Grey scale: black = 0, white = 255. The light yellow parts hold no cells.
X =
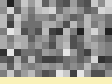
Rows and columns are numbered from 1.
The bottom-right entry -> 141
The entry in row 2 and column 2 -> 213
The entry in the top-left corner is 156
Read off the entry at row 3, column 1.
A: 186
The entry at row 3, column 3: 200
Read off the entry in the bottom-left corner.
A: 125
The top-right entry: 213
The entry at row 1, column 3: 125
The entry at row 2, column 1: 141
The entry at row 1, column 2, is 33
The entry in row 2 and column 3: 96

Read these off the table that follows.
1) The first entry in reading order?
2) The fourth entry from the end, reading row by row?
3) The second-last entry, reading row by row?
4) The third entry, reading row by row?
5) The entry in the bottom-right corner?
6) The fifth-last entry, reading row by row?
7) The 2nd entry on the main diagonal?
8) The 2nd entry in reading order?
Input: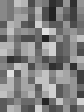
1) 136
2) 90
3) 76
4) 194
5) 120
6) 76
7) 120
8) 120

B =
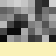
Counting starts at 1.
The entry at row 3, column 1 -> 127
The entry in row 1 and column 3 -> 209
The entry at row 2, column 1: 98
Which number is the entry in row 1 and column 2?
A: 197
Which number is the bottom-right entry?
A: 24
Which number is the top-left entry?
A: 184
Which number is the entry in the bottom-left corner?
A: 9
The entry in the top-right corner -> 209

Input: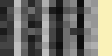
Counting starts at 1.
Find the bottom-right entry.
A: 149
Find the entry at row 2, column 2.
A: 82
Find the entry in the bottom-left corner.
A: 53
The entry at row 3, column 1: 41
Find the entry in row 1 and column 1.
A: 53
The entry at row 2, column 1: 27
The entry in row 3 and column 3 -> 175
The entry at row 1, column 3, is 190
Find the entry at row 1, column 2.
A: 53
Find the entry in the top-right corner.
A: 149
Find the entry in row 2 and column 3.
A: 163

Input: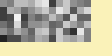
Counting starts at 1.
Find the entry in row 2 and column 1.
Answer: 62
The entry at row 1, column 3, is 188
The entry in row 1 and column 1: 144
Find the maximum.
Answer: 242
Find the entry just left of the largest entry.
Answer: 74
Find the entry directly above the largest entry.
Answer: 160
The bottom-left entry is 35
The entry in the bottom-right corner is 128
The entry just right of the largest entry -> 62
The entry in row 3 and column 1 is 62
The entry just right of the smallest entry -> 74
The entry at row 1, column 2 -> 128
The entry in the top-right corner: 113

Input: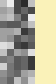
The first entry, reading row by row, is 192
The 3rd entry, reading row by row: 73
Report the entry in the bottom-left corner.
130
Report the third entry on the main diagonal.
130
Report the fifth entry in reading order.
192
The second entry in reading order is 236
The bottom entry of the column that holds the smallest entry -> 144
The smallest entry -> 43
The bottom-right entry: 208
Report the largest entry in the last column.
236
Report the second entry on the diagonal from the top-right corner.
102
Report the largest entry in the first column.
222
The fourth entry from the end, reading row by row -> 102

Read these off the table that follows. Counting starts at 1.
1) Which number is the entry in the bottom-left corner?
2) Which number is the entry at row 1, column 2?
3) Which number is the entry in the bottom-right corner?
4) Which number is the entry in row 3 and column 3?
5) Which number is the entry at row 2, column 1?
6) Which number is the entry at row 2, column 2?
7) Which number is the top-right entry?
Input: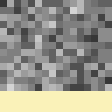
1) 155
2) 169
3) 183
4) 155
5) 113
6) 113
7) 97
